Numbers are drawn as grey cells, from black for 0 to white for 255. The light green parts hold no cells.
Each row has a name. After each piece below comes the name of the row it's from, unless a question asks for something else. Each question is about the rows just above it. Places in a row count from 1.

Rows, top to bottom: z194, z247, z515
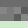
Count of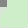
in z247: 2
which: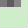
z515
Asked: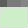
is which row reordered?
z515
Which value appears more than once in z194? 108
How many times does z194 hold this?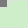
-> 0
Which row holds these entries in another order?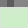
z247
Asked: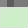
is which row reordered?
z515

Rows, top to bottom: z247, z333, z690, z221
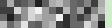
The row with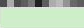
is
z247
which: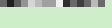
z690
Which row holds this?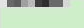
z221
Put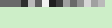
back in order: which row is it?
z690

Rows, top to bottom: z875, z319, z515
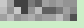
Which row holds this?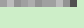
z515
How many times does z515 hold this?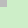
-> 2
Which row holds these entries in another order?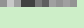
z875
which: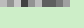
z319
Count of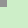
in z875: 3
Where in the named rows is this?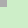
z515, 5
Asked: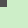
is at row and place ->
z515, 11

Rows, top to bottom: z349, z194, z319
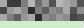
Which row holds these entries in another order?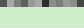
z319
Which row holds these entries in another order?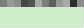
z319
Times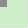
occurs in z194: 3
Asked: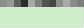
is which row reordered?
z194

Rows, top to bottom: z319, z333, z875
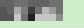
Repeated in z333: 112
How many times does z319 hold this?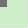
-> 4
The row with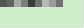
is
z333
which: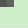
z333
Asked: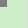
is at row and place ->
z333, 4
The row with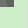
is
z319
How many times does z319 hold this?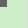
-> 5

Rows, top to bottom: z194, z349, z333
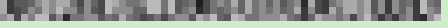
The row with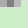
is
z333
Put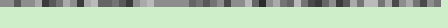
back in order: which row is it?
z349
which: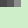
z349
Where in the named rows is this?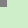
z333, 5
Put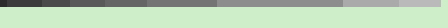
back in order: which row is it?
z349
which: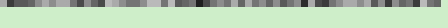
z194

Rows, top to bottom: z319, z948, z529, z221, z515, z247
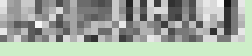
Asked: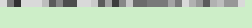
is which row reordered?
z948
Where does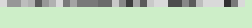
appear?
z948
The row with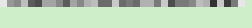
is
z515
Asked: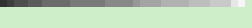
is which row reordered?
z221
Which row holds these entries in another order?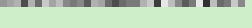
z515

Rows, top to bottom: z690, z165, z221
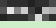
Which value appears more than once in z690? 46
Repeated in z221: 46
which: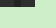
z690
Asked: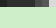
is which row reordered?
z221
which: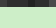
z690

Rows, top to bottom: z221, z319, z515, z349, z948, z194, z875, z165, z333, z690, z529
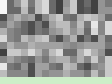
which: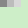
z165
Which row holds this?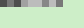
z349
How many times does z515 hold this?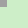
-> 2
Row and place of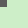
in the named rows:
z319, 13

